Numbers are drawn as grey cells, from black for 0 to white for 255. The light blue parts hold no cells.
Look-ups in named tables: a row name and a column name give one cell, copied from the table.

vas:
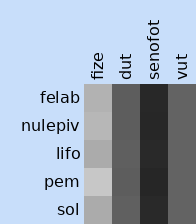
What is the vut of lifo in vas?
99
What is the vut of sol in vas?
99
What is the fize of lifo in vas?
171
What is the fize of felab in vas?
178
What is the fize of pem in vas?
199
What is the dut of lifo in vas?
95
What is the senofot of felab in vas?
40
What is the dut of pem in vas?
93
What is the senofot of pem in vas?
38
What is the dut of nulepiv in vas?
93
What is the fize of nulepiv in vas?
183
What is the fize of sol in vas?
171
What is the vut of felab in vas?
99
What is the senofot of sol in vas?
41
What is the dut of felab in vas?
93
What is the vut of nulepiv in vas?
99
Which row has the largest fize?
pem

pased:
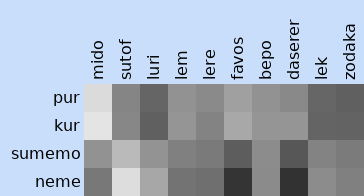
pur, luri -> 101
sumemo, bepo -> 140
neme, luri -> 167
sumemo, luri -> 147
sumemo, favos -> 93
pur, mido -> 219
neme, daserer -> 50
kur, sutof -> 135

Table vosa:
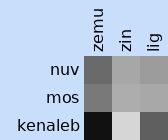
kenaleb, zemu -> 17
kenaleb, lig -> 95
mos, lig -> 168
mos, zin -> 173
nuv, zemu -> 106
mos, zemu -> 121
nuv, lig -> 156
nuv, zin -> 167
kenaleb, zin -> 214

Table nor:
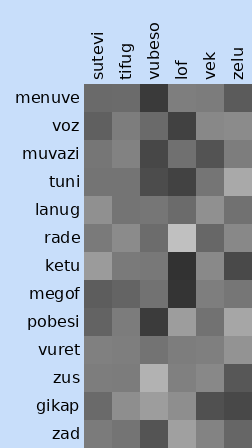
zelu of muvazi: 125
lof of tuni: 66
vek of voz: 136
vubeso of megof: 114
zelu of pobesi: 166
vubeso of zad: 84
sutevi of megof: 93
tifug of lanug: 116
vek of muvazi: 83
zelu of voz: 139
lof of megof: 52
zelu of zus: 87
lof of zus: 128
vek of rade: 103
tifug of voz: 125
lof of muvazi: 112

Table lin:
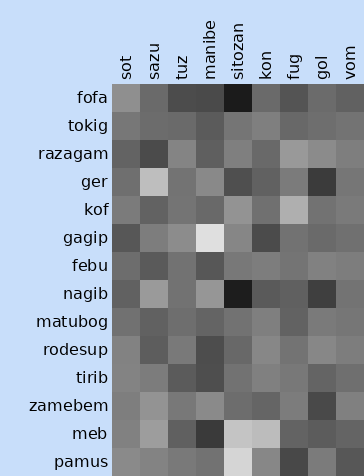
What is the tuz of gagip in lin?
140
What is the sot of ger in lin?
111
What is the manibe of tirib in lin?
78
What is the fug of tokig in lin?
104
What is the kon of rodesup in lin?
135
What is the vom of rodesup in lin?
125
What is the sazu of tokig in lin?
108
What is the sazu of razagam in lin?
75
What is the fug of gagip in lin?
114
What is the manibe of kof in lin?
105
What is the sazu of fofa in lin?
106

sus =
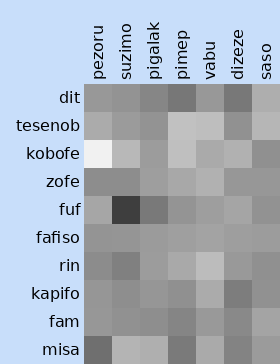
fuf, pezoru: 166
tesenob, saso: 182
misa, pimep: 122
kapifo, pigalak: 150
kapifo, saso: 145
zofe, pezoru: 141
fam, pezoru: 151
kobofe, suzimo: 184
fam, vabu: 153
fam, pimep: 133
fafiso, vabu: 163
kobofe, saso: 144
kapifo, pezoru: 150
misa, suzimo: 180
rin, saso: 144
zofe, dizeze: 151
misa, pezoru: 111

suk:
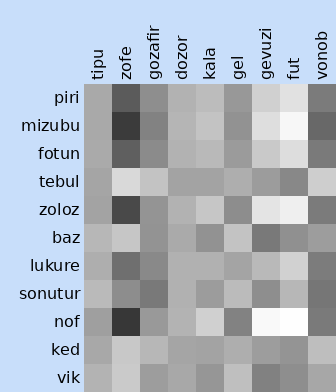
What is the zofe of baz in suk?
198
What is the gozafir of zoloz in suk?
148
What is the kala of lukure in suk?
177
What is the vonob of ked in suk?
190
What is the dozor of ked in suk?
165
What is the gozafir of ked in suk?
183
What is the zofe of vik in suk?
202
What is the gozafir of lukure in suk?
137
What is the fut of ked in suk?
148
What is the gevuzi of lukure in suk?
185
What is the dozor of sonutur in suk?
177
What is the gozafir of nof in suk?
153
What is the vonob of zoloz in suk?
123
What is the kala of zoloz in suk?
198
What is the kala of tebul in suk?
163
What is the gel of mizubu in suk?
146
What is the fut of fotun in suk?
221
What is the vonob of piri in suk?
123
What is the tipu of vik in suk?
179

